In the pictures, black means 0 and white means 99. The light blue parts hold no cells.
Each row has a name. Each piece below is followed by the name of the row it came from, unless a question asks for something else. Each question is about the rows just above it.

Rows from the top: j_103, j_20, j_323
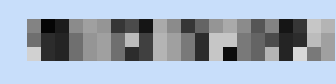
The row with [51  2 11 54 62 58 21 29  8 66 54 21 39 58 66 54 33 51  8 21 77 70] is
j_103
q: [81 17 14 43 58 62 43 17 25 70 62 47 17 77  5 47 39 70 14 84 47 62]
j_323

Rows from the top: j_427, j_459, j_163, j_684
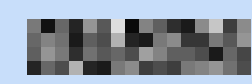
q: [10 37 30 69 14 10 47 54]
j_459
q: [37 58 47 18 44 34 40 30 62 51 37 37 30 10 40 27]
j_163
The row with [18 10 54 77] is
j_427

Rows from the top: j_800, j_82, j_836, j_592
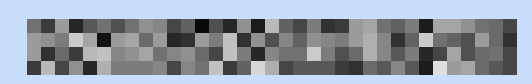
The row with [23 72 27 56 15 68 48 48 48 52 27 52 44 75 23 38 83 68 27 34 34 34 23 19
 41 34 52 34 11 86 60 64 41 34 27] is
j_592
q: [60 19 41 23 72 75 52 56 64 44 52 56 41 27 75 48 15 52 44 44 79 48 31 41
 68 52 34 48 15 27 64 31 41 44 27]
j_836
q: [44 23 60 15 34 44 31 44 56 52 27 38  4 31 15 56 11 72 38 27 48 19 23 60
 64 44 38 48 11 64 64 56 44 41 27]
j_800
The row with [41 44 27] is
j_836

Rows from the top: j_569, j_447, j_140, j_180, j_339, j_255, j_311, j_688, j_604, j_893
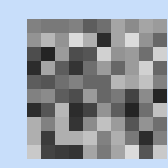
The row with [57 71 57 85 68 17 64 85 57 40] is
j_447
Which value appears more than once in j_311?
[17]
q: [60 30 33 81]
j_140
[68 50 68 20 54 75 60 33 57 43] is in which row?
j_688
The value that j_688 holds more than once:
[68]

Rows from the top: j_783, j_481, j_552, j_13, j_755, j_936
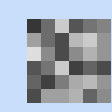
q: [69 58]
j_552
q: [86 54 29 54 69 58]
j_552

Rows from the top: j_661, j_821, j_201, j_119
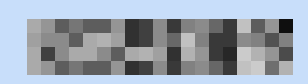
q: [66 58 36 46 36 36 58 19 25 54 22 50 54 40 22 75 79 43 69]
j_119
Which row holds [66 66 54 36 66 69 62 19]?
j_201
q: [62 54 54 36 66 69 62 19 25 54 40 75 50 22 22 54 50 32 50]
j_821
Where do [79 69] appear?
j_201

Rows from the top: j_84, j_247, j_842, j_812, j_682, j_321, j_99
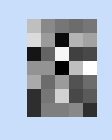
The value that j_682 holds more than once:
[42]
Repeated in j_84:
[46]
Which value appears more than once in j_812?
[57]

